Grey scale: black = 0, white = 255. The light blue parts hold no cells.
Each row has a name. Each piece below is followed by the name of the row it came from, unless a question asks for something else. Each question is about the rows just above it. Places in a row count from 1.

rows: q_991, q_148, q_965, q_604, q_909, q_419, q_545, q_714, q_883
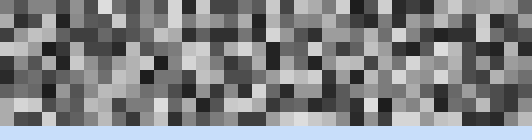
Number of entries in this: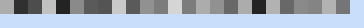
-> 25
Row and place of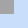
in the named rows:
q_909, 21

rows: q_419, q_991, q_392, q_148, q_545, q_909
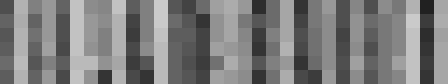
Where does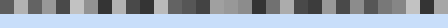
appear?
q_909
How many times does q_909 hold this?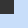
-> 4

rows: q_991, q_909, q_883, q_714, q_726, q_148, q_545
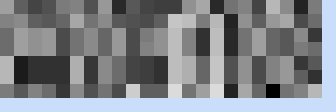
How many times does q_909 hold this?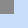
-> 2
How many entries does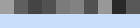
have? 10

